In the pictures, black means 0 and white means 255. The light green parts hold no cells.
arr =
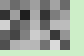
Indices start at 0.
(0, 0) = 147
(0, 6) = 106
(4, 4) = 114
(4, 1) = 177
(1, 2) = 30
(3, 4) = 177
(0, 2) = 130
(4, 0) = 79
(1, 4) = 51

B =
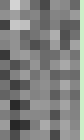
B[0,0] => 120
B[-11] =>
[139, 146, 102, 116, 134, 174, 80, 112]
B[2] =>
[65, 198, 191, 118, 99, 127, 92, 94]
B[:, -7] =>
[211, 159, 198, 146, 146, 148, 80, 130, 63, 114, 41, 100, 38, 76]
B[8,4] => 143
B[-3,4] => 135
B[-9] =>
[56, 148, 156, 135, 108, 110, 143, 116]
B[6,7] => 140
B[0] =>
[120, 211, 161, 106, 73, 145, 137, 104]
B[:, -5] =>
[106, 133, 118, 116, 79, 135, 148, 116, 135, 131, 154, 136, 125, 143]
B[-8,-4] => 106
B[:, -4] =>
[73, 101, 99, 134, 98, 108, 106, 140, 143, 138, 152, 135, 170, 145]
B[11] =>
[125, 100, 137, 136, 135, 81, 140, 131]
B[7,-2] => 112
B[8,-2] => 167
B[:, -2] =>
[137, 129, 92, 80, 89, 143, 168, 112, 167, 133, 163, 140, 163, 157]
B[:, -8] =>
[120, 144, 65, 139, 130, 56, 117, 71, 115, 99, 152, 125, 156, 122]
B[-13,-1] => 154
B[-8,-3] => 145

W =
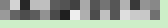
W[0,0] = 129
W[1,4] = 146
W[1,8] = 175
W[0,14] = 148
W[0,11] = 86
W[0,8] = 169
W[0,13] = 57
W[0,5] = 92
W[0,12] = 178
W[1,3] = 92
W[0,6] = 83

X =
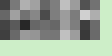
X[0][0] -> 66
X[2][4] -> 110
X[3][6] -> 192
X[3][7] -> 157
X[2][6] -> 158
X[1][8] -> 208
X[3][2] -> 154
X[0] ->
[66, 121, 176, 161, 102, 126, 191, 156, 82, 114]
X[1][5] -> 126
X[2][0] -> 68
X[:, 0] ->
[66, 103, 68, 63]
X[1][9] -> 174

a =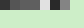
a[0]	52
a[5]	41
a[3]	95
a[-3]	225

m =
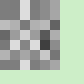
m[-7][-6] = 126
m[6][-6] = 125
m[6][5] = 166
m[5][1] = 139
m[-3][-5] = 220
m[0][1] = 124
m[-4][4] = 89
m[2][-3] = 177
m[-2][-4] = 166
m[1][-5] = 126
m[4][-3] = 220
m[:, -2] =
[140, 140, 185, 89, 63, 200, 142]
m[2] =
[189, 177, 122, 177, 185, 99]

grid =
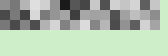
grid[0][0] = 144
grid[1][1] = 122
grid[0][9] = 200
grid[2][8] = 219
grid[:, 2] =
[181, 67, 131]
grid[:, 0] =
[144, 74, 120]
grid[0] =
[144, 120, 181, 223, 208, 147, 26, 87, 70, 200, 81, 209, 197, 212, 95, 198]
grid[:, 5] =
[147, 149, 212]
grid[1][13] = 190
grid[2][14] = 210
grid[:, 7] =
[87, 62, 173]
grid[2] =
[120, 74, 131, 77, 178, 212, 129, 173, 219, 133, 182, 76, 146, 94, 210, 164]
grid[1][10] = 164

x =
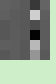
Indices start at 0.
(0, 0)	97
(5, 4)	89
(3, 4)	92
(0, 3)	56
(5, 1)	93
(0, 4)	100
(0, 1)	94
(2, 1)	91
